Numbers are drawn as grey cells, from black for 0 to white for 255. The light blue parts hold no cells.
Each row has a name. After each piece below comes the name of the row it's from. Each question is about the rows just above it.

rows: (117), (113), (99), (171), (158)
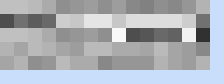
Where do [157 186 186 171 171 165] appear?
(171)
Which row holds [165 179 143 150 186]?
(158)
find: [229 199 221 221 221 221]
(113)
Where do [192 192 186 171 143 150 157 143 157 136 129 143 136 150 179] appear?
(117)

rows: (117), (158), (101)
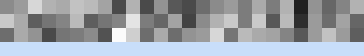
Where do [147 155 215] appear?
(101)
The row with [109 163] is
(158)

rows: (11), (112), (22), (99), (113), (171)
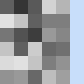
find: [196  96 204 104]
(99)
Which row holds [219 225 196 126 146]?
(113)
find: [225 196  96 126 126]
(112)
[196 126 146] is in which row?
(113)

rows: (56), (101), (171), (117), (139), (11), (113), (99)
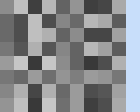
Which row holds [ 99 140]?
(171)
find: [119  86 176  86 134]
(117)
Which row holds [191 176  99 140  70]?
(171)
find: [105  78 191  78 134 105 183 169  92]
(101)

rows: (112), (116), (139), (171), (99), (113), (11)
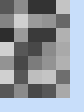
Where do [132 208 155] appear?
(116)
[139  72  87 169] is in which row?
(11)
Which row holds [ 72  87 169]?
(11)
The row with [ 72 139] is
(171)

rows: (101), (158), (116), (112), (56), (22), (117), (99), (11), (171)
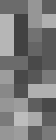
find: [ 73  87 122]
(22)
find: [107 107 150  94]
(101)
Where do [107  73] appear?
(56)
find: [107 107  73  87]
(56)
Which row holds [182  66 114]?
(116)
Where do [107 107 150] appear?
(101)
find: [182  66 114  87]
(116)

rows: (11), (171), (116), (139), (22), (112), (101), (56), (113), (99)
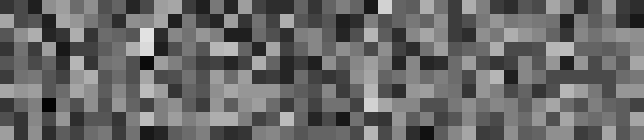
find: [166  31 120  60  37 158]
(171)
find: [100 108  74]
(99)
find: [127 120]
(171)
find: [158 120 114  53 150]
(101)
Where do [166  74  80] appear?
(112)
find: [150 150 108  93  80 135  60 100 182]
(101)
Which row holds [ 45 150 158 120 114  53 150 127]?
(101)

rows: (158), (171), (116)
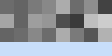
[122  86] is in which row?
(116)
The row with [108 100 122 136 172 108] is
(158)
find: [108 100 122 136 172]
(158)

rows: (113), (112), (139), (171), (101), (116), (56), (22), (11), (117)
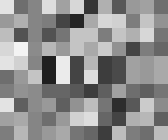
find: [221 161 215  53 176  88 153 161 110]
(113)
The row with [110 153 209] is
(11)
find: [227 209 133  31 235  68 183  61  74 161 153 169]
(101)
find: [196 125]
(139)
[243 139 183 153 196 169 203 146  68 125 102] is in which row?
(171)
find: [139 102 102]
(56)
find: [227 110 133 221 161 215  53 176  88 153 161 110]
(113)

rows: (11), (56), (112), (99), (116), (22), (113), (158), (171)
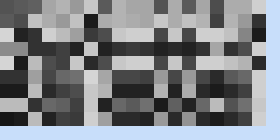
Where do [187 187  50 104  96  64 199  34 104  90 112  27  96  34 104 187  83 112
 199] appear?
(158)
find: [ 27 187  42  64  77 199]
(113)
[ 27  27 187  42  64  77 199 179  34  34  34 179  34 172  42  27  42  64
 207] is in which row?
(113)
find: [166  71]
(22)
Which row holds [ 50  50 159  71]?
(22)

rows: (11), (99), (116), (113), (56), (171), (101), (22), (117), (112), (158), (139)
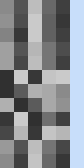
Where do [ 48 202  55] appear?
(171)
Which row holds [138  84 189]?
(11)
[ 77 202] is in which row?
(99)
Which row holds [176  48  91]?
(22)

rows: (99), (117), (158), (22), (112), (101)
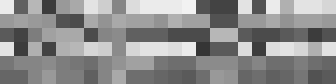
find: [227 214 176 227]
(22)
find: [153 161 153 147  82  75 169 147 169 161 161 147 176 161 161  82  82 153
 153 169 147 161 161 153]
(117)

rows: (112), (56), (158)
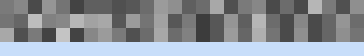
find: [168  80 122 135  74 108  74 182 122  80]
(112)
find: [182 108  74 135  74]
(56)
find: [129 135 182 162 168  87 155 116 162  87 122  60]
(56)
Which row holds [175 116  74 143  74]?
(158)
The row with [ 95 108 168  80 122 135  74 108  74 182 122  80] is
(112)

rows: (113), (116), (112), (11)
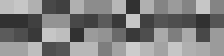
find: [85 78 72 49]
(116)
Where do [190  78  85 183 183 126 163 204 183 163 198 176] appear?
(11)

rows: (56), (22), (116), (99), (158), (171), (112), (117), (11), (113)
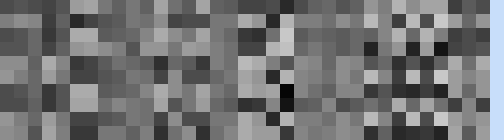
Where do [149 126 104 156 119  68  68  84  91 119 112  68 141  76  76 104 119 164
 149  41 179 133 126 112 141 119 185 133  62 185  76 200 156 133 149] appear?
(171)
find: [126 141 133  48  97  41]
(113)
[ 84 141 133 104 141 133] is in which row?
(158)

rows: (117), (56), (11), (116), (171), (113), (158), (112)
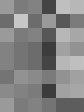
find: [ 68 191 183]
(117)
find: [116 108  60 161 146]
(116)
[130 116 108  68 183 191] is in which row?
(171)
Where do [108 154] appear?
(56)
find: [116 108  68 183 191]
(171)
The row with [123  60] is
(158)
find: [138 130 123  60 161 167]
(158)

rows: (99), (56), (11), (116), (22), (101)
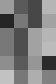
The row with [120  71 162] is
(56)
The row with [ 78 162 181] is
(11)
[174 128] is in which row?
(101)
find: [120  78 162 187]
(116)

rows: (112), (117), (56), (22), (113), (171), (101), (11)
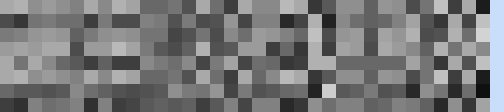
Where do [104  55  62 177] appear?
(113)
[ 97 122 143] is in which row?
(56)
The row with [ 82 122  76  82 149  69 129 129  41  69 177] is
(117)
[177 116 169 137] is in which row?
(22)
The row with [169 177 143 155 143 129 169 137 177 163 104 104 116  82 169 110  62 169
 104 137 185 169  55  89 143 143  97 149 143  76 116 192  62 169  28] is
(171)
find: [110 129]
(11)
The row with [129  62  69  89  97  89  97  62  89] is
(11)

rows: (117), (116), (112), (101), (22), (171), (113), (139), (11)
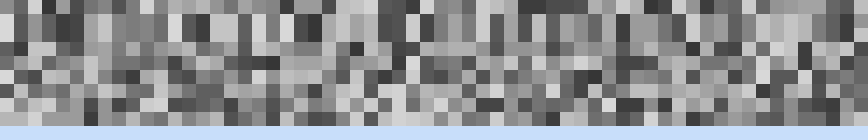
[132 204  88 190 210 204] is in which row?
(11)
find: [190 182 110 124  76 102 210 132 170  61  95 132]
(11)
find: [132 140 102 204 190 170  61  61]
(117)

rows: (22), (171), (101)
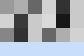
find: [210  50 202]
(22)
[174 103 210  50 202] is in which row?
(22)

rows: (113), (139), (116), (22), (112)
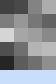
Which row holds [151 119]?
(139)
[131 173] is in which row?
(113)
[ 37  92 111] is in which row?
(112)
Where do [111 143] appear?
(112)

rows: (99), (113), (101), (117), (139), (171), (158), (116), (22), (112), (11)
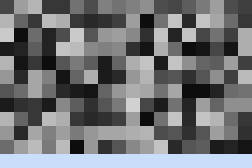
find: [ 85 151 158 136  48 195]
(101)
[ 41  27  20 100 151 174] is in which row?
(158)
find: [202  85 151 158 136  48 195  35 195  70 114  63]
(101)
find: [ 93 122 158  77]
(99)
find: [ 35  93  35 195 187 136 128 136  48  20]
(117)
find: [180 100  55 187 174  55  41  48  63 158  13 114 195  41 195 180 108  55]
(22)
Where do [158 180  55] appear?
(99)

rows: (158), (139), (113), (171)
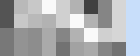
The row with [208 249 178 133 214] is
(139)
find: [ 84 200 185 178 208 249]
(139)
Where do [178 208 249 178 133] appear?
(139)
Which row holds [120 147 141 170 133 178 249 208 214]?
(113)
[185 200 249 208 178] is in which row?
(158)

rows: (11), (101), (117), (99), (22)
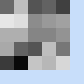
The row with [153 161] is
(101)
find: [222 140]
(101)
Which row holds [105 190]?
(11)
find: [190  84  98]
(11)
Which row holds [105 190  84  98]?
(11)
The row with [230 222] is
(101)

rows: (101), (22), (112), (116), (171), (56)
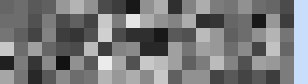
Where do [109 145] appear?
(112)
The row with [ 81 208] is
(112)
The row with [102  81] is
(116)
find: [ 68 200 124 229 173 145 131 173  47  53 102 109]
(22)
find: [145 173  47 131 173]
(101)

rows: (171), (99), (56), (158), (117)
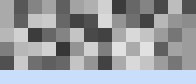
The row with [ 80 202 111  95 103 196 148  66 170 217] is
(117)
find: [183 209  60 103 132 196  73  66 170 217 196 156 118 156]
(56)
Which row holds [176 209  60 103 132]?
(171)
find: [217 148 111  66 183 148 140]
(99)
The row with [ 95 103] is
(117)
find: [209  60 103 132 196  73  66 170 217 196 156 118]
(56)

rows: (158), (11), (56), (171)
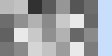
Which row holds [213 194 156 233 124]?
(171)
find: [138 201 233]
(11)
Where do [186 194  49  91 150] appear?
(158)
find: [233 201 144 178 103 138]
(56)
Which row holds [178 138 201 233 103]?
(11)
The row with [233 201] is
(56)
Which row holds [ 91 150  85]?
(158)

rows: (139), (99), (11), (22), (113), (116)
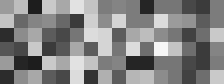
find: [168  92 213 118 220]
(22)
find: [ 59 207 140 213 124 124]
(99)
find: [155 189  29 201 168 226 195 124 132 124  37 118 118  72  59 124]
(139)
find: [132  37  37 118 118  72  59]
(113)
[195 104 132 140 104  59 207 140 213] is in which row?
(99)
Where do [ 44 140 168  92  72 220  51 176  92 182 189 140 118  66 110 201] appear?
(116)

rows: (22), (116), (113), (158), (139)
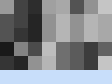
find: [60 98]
(158)
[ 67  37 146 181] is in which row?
(116)
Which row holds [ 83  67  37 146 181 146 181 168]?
(116)
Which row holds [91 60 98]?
(158)

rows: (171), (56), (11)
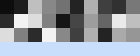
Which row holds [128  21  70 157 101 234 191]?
(56)
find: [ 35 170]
(11)
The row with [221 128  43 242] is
(11)
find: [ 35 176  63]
(171)
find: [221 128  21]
(56)

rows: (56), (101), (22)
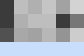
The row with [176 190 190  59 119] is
(101)
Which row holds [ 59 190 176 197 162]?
(56)
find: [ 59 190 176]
(56)
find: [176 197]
(56)

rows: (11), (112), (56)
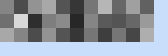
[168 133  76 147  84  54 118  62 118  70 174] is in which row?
(56)
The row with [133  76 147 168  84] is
(11)
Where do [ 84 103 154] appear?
(112)
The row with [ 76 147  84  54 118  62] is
(56)
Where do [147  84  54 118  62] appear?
(56)
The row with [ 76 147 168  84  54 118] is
(11)

